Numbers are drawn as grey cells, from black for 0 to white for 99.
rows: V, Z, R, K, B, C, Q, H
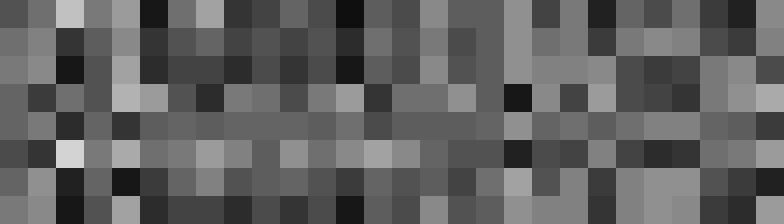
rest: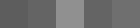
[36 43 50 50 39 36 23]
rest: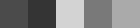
[43 47 60 50 36 56 43 53 63 53 39 32 32 13 29 26 50 26 17 20 43 47 60]
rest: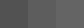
[32 23 39 32 36 26 43 63 32 50 23 50 56 56 32 23 13]

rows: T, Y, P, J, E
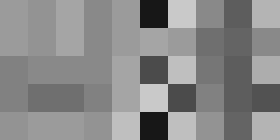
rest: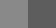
[70]
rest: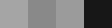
[78 53 36 70]

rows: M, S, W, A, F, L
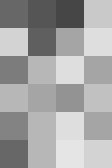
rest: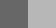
[89 82]
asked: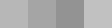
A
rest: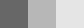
[82]
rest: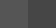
[78]
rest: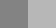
[86 64]
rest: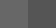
[27 78]

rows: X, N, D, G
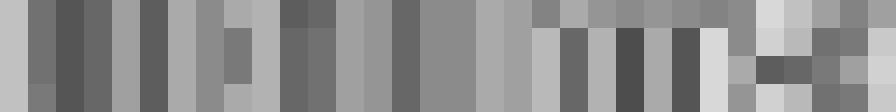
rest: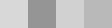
[44 47 78]
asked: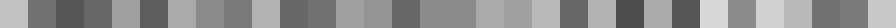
N
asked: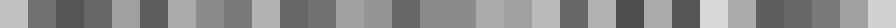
D
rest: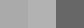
[44 62 58 40 54 54 66 62 72 40 69 30 66 33 84 58 81 72 44 47 78]

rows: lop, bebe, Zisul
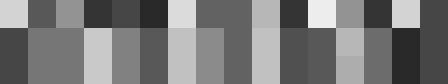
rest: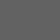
[71 20 92 57 20 82 27]
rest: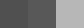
[42 16 27]
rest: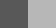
[42 16 27]
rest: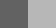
[20 92 57 20 82 27]
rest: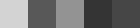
[16 85 38 38 71 20 92 57 20 82 27]

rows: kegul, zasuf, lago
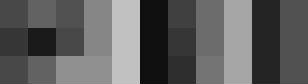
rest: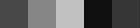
[42 64 14 31]
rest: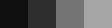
[14 31]
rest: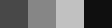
[21 42 64 14 31]
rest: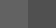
[52 75 6 25 42 64 14 31]
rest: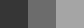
[14 31]
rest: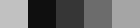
[14 31]

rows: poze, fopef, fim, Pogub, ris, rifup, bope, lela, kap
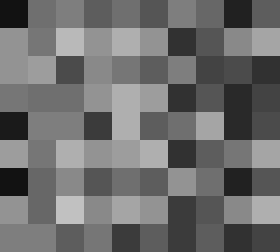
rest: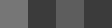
[36 19 26]
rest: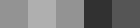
[53 64]
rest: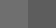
[57 43 13 33]
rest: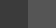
[53 68]
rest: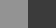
[33 53 68]
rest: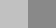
[64 57 23 33 53 68]

